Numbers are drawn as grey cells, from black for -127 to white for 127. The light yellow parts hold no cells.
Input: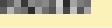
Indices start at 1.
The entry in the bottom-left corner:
-31
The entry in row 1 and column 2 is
-31
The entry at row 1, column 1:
-56
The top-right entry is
-16
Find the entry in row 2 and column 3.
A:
-3
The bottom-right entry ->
35
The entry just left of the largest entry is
-31

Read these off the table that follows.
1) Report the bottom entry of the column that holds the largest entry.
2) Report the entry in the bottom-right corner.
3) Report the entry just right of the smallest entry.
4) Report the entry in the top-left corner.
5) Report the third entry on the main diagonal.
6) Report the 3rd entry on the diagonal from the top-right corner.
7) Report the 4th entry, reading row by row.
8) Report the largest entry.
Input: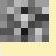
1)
-59
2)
-31
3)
-15
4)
14
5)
30
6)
14
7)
44
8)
84

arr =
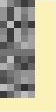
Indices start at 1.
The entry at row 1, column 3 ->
-27
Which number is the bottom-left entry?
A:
-67
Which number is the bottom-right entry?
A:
33
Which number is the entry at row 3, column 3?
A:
47
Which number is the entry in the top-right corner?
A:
-39
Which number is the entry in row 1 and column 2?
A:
5
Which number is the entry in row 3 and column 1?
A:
20
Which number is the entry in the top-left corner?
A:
62
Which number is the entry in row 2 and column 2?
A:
-52
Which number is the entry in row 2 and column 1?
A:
20
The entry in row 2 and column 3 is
47

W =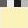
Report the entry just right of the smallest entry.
58
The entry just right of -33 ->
109

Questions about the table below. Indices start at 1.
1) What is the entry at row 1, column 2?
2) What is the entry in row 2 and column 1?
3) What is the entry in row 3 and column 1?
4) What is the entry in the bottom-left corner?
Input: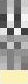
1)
61
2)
-10
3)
-65
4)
61

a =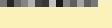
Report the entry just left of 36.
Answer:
-33
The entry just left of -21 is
-88
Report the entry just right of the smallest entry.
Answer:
4
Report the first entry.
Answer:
-8

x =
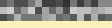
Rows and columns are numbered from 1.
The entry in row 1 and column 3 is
-50
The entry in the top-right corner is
7
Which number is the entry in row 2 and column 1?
61
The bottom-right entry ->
-22
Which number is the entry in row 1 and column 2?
-9
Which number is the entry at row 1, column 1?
-38
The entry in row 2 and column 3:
-22
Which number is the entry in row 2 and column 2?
76
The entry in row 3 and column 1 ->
-50

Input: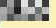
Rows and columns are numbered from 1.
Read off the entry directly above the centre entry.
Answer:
97
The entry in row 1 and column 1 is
-55
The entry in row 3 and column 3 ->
4
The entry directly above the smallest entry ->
-69
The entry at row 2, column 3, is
-95
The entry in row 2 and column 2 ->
4

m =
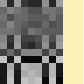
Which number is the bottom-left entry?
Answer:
-103
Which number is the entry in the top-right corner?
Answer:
29
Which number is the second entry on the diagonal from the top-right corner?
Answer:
-11
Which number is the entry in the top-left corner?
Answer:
29
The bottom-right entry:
-118
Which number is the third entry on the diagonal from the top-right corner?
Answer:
-35
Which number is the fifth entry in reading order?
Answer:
-87
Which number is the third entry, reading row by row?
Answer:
29
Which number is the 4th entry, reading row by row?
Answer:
-72
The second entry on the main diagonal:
4
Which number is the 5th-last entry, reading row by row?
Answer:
54
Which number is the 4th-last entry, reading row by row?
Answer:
66
